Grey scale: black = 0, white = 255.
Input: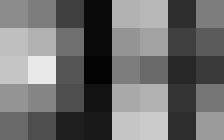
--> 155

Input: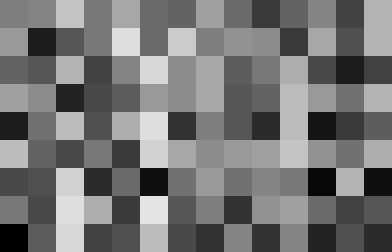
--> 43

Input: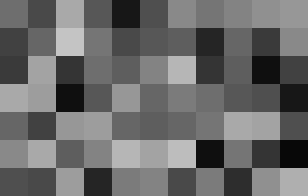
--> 175

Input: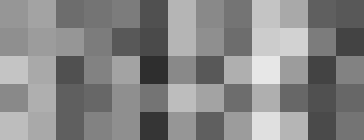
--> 116

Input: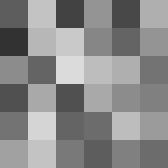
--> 108

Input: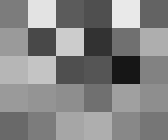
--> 118
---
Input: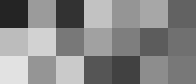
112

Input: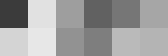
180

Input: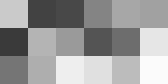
230

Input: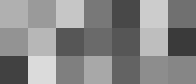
58

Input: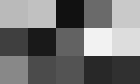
221

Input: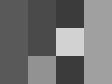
160

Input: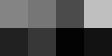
18

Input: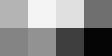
5

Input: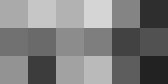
81

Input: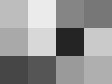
202
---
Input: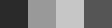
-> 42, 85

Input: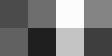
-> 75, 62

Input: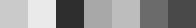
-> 202, 73

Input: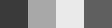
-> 58, 95

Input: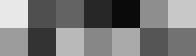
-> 232, 114

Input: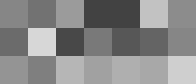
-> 134, 207
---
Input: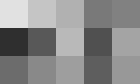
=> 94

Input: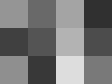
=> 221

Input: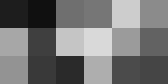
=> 75

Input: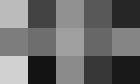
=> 54

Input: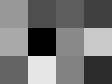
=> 130

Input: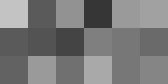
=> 119
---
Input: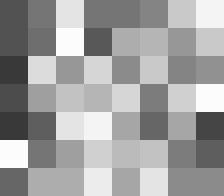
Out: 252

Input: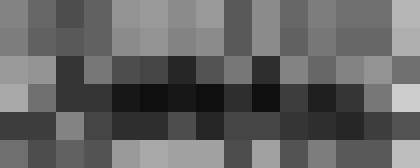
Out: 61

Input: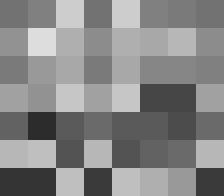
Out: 183

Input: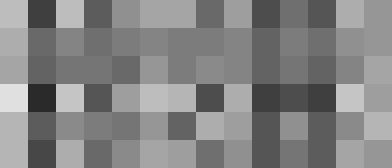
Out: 181

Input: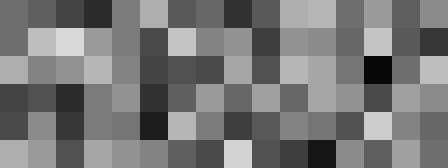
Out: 74

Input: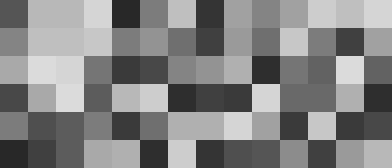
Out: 124
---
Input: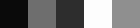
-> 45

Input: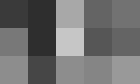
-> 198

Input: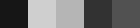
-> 181

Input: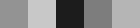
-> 28

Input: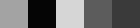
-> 214

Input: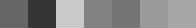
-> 130

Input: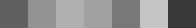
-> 161

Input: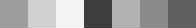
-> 61
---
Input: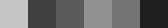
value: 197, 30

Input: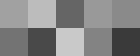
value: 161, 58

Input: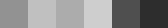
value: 146, 45

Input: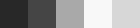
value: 40, 215

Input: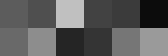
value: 92, 154

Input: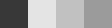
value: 56, 155

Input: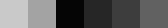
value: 201, 97

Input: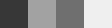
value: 55, 239

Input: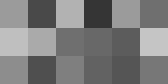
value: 155, 119

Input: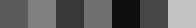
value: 90, 194
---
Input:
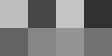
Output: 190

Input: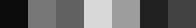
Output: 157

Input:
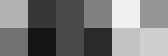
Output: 207

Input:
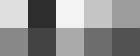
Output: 223

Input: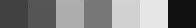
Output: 209

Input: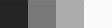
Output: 172

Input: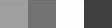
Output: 159
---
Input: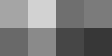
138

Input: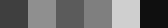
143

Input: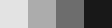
172

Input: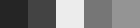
67

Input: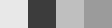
60

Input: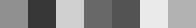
55

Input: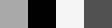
1

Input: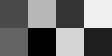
2
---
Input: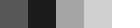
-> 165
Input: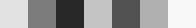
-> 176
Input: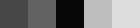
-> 98
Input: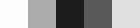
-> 171
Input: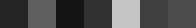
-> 63
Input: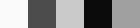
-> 159
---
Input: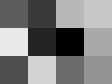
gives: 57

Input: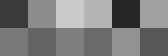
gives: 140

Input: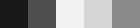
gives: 79

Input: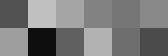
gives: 192

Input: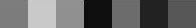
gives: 201

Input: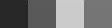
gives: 89

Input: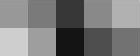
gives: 122

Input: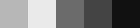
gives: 234

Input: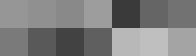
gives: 144

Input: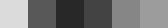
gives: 88
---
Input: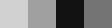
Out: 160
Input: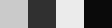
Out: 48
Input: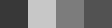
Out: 199
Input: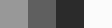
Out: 95
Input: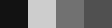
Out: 205
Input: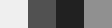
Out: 81
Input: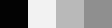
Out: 242
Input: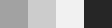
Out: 204
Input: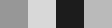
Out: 216
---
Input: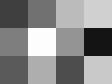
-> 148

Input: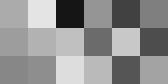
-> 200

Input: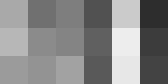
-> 237

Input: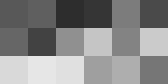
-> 131

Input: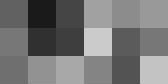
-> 91

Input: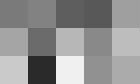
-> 137

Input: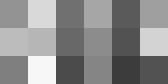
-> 82
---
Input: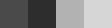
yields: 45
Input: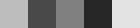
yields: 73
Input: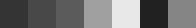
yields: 72
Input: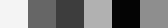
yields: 102
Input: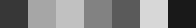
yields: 166
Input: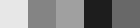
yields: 132
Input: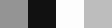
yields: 17
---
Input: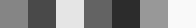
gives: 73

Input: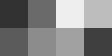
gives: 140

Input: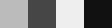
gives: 70

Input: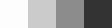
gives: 203

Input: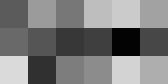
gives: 48

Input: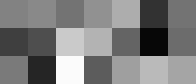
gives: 37

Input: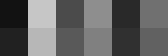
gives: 183

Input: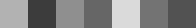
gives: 60
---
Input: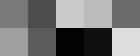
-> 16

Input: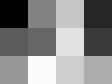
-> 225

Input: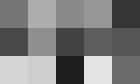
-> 93

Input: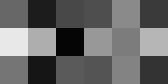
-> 124

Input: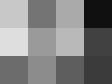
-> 185

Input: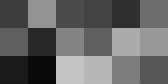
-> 172

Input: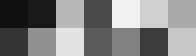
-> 60

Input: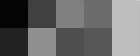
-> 86
